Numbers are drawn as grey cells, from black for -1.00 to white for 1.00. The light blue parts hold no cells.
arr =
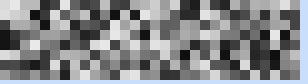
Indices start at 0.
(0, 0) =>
0.71
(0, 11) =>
-0.46
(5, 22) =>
-0.86
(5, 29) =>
0.49
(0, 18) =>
-0.59
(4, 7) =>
-0.21
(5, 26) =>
-0.59
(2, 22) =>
0.48
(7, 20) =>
0.22
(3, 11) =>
0.81
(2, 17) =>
-0.24
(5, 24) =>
0.35
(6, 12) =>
-0.40
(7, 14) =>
0.07
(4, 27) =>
0.45
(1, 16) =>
0.34
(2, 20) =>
-0.40
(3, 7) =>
-0.33
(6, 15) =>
0.27
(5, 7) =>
0.38
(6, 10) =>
-0.22
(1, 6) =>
-0.29
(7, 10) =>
0.04
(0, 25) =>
0.40
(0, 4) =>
-0.69
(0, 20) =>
0.47
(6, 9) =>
0.52
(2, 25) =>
-0.26
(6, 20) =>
0.74
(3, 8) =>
-0.73
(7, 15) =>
0.13
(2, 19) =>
0.20
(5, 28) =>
0.08
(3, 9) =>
-0.63
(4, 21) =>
0.17
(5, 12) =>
-0.12
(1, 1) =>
0.63
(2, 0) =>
-0.49

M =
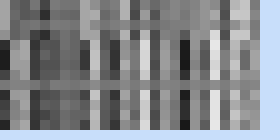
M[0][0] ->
0.29
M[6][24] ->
-0.17
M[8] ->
[-0.06, 0.02, 0.01, -0.08, -0.21, -0.04, -0.06, -0.09, -0.04, 0.08, -0.08, -0.07, 0.06, -0.04, 0.09, -0.15, 0.03, 0.00, -0.09, 0.03, -0.02, 0.10, -0.02, 0.12, 0.02, 0.04]
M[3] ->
[0.13, -0.23, -0.13, -0.49, -0.64, -0.25, -0.12, -0.21, 0.26, 0.28, -0.32, -0.19, 0.39, -0.43, 0.42, -0.41, 0.00, -0.04, -0.31, 0.16, 0.13, 0.70, -0.38, 0.57, 0.55, -0.01]
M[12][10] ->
-0.30
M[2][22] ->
-0.24
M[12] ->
[-0.71, 0.13, 0.30, -0.59, -0.27, -0.36, -0.13, -0.20, -0.48, 0.43, -0.30, -0.58, 0.10, -0.07, 0.70, -0.37, 0.21, -0.09, -0.81, 0.15, -0.28, 0.81, -0.13, 0.38, -0.01, 0.20]
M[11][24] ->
0.22
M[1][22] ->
-0.38
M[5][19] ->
0.09
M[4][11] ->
-0.56
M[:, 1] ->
[-0.22, -0.18, -0.23, -0.23, 0.09, 0.23, 0.23, 0.04, 0.02, 0.21, 0.00, 0.03, 0.13]
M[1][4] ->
-0.64
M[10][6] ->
-0.08
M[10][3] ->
-0.52
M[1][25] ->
0.05
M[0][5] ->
-0.04
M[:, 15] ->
[-0.18, -0.35, -0.15, -0.41, -0.39, -0.34, -0.41, -0.33, -0.15, -0.41, -0.31, -0.41, -0.37]
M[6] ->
[-0.77, 0.23, 0.23, -0.52, -0.36, -0.36, -0.20, -0.24, -0.57, 0.53, -0.21, -0.60, 0.35, -0.05, 0.69, -0.41, 0.23, 0.03, -0.81, 0.03, -0.32, 0.66, -0.01, 0.54, -0.17, 0.28]
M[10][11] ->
-0.43
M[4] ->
[-0.64, 0.09, 0.30, -0.59, -0.34, -0.36, -0.13, -0.21, -0.41, 0.44, -0.32, -0.56, 0.14, -0.12, 0.70, -0.39, 0.19, -0.09, -0.78, 0.16, -0.24, 0.81, -0.18, 0.44, 0.07, 0.19]
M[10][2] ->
0.27
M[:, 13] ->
[-0.35, -0.43, -0.16, -0.43, -0.12, -0.04, -0.05, -0.13, -0.04, -0.12, -0.11, -0.22, -0.07]
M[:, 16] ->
[-0.06, 0.00, -0.06, 0.00, 0.19, 0.23, 0.23, 0.15, 0.03, 0.23, 0.13, 0.15, 0.21]
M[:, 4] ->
[-0.46, -0.64, -0.21, -0.64, -0.34, -0.23, -0.36, -0.31, -0.21, -0.38, -0.26, -0.46, -0.27]
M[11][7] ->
-0.22
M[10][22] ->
-0.21

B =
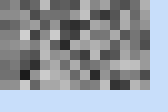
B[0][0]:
-0.10
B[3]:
[0.01, 0.00, 0.62, -0.48, 0.09, 0.59, -0.35, -0.50, 0.45, -0.08, -0.07, 0.33, -0.32, -0.08, -0.32]
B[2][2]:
0.09
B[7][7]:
-0.18
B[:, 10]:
[0.27, -0.57, 0.20, -0.07, 0.27, -0.42, 0.08, 0.16, 0.49]
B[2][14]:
0.15
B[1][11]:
-0.33
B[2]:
[-0.27, -0.18, 0.09, 0.23, -0.30, 0.17, -0.53, -0.64, -0.48, 0.31, 0.20, -0.29, 0.34, -0.03, 0.15]
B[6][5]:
0.33
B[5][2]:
-0.24
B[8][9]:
0.00
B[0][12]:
-0.37
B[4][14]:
-0.39
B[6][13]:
0.49
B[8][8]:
-0.05
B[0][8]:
0.44
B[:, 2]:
[-0.34, 0.21, 0.09, 0.62, 0.23, -0.24, -0.36, -0.79, 0.58]
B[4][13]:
-0.08
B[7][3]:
0.16
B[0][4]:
0.47
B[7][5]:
0.40
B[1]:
[0.10, 0.10, 0.21, -0.40, -0.10, -0.11, -0.13, 0.20, 0.51, -0.36, -0.57, -0.33, 0.37, -0.18, 0.24]
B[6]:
[-0.14, -0.04, -0.36, -0.62, 0.15, 0.33, -0.14, 0.35, -0.19, -0.07, 0.08, 0.37, 0.51, 0.49, 0.21]
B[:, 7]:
[-0.38, 0.20, -0.64, -0.50, 0.36, -0.27, 0.35, -0.18, 0.15]
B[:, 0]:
[-0.10, 0.10, -0.27, 0.01, 0.08, 0.01, -0.14, -0.11, 0.12]
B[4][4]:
0.42
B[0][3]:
-0.19
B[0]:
[-0.10, 0.06, -0.34, -0.19, 0.47, -0.31, -0.26, -0.38, 0.44, 0.06, 0.27, -0.27, -0.37, -0.13, 0.38]

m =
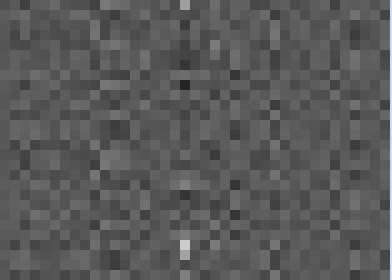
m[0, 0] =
-0.37
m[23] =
[-0.30, -0.31, -0.28, -0.21, -0.22, -0.39, -0.22, -0.38, -0.31, -0.20, -0.40, -0.37, -0.44, -0.26, -0.47, -0.30, -0.27, -0.15, -0.04, -0.18, -0.22, -0.43, -0.23, -0.54, -0.37, -0.24, -0.29, -0.23, -0.24, -0.31, -0.22, -0.37, -0.40, -0.16, -0.37, -0.38, -0.34, -0.35, -0.25]
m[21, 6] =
-0.17
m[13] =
[-0.32, -0.21, -0.26, -0.17, -0.24, -0.35, -0.18, -0.32, -0.22, -0.31, -0.39, -0.48, -0.47, -0.21, -0.40, -0.33, -0.33, -0.21, -0.43, -0.26, -0.18, -0.28, -0.29, -0.53, -0.37, -0.25, -0.21, -0.41, -0.22, -0.30, -0.28, -0.34, -0.41, -0.21, -0.34, -0.20, -0.29, -0.30, -0.36]
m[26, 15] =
-0.34
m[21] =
[-0.31, -0.25, -0.33, -0.14, -0.19, -0.34, -0.17, -0.39, -0.28, -0.30, -0.34, -0.39, -0.46, -0.20, -0.48, -0.32, -0.27, -0.17, -0.41, -0.20, -0.17, -0.42, -0.24, -0.58, -0.37, -0.27, -0.26, -0.31, -0.19, -0.33, -0.24, -0.36, -0.41, -0.19, -0.36, -0.29, -0.30, -0.34, -0.27]
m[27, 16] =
-0.27
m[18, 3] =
-0.17
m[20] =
[-0.29, -0.25, -0.23, -0.36, -0.38, -0.27, -0.34, -0.18, -0.21, -0.39, -0.32, -0.43, -0.28, -0.30, -0.12, -0.34, -0.41, -0.41, -0.31, -0.46, -0.34, -0.49, -0.41, -0.15, -0.28, -0.31, -0.22, -0.50, -0.36, -0.26, -0.41, -0.26, -0.28, -0.40, -0.26, -0.11, -0.28, -0.22, -0.47]
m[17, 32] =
-0.34
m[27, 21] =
-0.35
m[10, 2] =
-0.20
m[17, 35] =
-0.51
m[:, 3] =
[-0.28, -0.34, -0.33, -0.43, -0.36, -0.35, -0.33, -0.15, -0.30, -0.26, -0.36, -0.41, -0.21, -0.17, -0.46, -0.29, -0.28, -0.39, -0.17, -0.31, -0.36, -0.14, -0.29, -0.21, -0.45, -0.33, -0.26, -0.44]
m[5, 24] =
-0.27
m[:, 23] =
[-0.25, -0.23, -0.41, -0.27, -0.21, -0.14, -0.16, -0.57, -0.24, -0.48, -0.18, -0.19, -0.46, -0.53, -0.21, -0.28, -0.23, -0.33, -0.58, -0.17, -0.15, -0.58, -0.21, -0.54, -0.20, -0.27, -0.38, -0.19]
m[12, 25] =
-0.25
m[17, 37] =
-0.33
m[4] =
[-0.33, -0.40, -0.42, -0.36, -0.30, -0.25, -0.41, -0.37, -0.42, -0.32, -0.17, -0.10, -0.19, -0.36, -0.31, -0.29, -0.24, -0.36, -0.49, -0.30, -0.41, -0.04, -0.30, -0.21, -0.26, -0.38, -0.45, -0.17, -0.34, -0.36, -0.29, -0.29, -0.23, -0.40, -0.29, -0.44, -0.33, -0.36, -0.21]
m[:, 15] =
[-0.35, -0.33, -0.26, -0.23, -0.29, -0.35, -0.36, -0.32, -0.34, -0.28, -0.33, -0.27, -0.33, -0.33, -0.23, -0.32, -0.37, -0.24, -0.31, -0.36, -0.34, -0.32, -0.37, -0.30, -0.24, -0.32, -0.34, -0.25]
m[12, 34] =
-0.33
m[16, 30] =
-0.36
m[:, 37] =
[-0.36, -0.22, -0.34, -0.33, -0.36, -0.24, -0.26, -0.31, -0.37, -0.34, -0.22, -0.35, -0.28, -0.30, -0.32, -0.37, -0.35, -0.33, -0.34, -0.29, -0.22, -0.34, -0.33, -0.35, -0.33, -0.23, -0.26, -0.34]
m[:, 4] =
[-0.26, -0.37, -0.30, -0.36, -0.30, -0.37, -0.34, -0.21, -0.26, -0.26, -0.38, -0.32, -0.27, -0.24, -0.39, -0.25, -0.27, -0.33, -0.20, -0.32, -0.38, -0.19, -0.29, -0.22, -0.37, -0.36, -0.31, -0.35]
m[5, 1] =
-0.25
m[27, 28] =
-0.40
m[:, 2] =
[-0.50, -0.18, -0.23, -0.22, -0.42, -0.28, -0.34, -0.28, -0.49, -0.25, -0.20, -0.37, -0.23, -0.26, -0.21, -0.47, -0.49, -0.22, -0.30, -0.40, -0.23, -0.33, -0.45, -0.28, -0.27, -0.17, -0.20, -0.32]
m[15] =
[-0.36, -0.35, -0.47, -0.29, -0.25, -0.22, -0.35, -0.40, -0.42, -0.39, -0.12, -0.12, -0.21, -0.32, -0.34, -0.32, -0.22, -0.35, -0.18, -0.29, -0.35, -0.54, -0.31, -0.28, -0.27, -0.41, -0.45, -0.22, -0.28, -0.39, -0.30, -0.29, -0.24, -0.41, -0.29, -0.39, -0.29, -0.37, -0.21]
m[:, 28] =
[-0.26, -0.34, -0.33, -0.40, -0.34, -0.35, -0.33, -0.21, -0.28, -0.28, -0.36, -0.37, -0.25, -0.22, -0.43, -0.28, -0.26, -0.37, -0.21, -0.30, -0.36, -0.19, -0.27, -0.24, -0.41, -0.34, -0.28, -0.40]
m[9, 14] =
-0.44
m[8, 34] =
-0.27
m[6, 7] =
-0.25
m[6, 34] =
-0.24
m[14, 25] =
-0.24
